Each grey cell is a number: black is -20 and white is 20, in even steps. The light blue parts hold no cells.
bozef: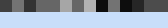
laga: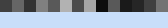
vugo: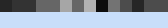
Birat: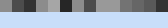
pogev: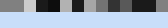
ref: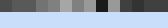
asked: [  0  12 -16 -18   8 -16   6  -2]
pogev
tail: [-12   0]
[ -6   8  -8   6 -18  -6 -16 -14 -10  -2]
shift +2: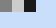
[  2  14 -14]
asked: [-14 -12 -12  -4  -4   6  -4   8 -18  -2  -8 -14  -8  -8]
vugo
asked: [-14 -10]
laga
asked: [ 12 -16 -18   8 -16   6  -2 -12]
pogev
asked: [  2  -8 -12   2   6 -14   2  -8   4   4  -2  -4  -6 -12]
Birat

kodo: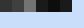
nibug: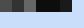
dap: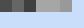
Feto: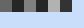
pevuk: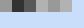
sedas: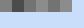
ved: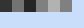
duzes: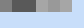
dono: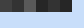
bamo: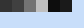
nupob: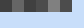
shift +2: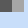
[-4  8]
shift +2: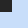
[-12]
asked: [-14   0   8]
ved

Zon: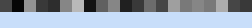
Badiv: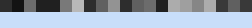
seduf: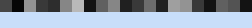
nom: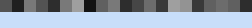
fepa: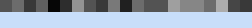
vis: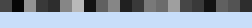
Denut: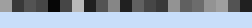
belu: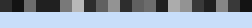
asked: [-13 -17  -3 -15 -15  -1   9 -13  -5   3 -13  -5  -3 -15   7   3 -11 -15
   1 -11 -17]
belu
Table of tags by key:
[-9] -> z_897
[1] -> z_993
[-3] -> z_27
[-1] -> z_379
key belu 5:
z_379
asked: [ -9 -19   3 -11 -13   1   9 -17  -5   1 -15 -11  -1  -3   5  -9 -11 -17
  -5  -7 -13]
vis
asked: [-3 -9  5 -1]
Zon
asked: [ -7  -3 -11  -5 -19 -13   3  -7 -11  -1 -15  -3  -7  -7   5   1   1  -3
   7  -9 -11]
fepa
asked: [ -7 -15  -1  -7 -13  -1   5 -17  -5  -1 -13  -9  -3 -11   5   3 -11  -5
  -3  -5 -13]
nom

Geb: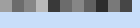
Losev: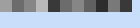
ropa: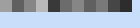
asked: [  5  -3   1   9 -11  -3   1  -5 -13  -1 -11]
Losev
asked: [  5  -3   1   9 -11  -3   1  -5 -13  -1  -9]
Geb
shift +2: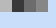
[11 -9 -1  3]
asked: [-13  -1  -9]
Geb
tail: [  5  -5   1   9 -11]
[ -3   1  -5  -1  -9 -13]

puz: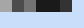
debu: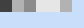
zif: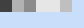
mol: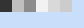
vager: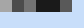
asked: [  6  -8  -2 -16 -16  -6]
vager
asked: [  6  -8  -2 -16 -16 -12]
puz

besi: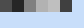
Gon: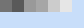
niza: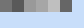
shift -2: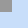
[2]
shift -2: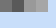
[-4 -8  2  4]
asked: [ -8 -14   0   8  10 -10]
besi

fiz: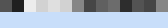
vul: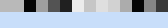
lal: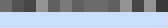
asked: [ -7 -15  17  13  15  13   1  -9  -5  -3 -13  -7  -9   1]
fiz
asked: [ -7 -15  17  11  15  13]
vul
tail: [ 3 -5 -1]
[ -5  -3  -3  -5   3  -9   3 -11]

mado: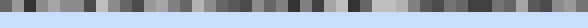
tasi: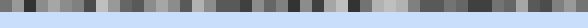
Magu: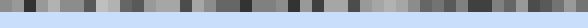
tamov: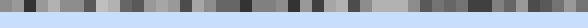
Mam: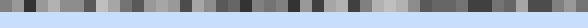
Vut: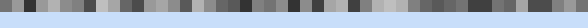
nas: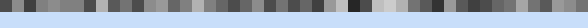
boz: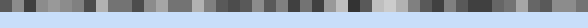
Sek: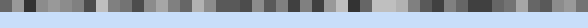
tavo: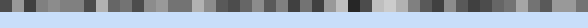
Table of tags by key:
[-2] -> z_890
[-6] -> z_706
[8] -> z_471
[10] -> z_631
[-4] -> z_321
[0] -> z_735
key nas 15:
z_735
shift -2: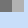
[-4  6]
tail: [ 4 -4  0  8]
[  0  -4  -8  -4   2  -8  -2  -8  -4 -10   4  10 -14  -8  10  12   8  -2
  -6 -12   4  -6 -10  -8  -4  -2   6  -2  -6   4   2  -2]
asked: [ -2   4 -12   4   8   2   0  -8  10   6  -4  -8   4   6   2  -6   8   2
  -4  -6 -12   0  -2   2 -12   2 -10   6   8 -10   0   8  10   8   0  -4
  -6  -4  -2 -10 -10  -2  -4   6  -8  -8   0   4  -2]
Vut

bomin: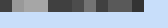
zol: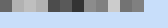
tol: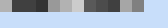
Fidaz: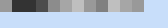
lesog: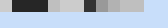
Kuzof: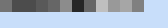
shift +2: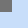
[0]
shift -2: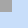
[4]
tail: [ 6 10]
[ 4  0 10  6  4]
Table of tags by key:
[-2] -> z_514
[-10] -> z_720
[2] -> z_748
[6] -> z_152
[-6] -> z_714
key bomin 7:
z_514
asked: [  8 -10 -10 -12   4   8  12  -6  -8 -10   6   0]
tol

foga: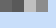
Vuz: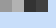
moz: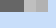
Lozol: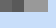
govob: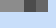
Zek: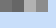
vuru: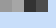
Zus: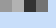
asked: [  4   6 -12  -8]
vuru
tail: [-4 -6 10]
[2]
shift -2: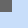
[-6]

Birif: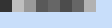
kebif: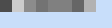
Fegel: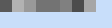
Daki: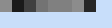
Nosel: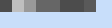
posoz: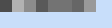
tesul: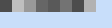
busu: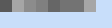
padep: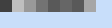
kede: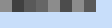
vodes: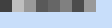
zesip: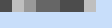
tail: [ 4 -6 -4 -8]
[-4  8]
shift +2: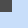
[-6]

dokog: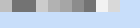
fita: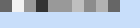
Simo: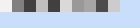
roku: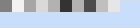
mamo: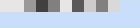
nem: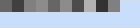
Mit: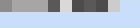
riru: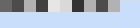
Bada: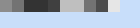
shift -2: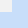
[16]
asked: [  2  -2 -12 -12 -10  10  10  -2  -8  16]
Bada
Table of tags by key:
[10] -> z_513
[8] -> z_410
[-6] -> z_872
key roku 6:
z_410
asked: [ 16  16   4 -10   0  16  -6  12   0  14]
mamo
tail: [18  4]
[-12   4   4  10   2   8  -4]
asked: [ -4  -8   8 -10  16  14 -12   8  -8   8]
riru
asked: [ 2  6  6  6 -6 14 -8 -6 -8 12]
Mit

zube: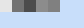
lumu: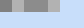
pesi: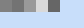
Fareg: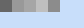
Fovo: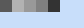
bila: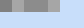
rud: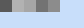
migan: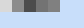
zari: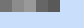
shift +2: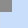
[4]
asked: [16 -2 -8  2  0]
zube
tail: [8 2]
[2 8]
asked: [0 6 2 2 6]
bila
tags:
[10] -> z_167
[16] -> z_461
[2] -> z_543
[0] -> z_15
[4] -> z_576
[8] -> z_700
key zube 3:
z_543
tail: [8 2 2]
[8]

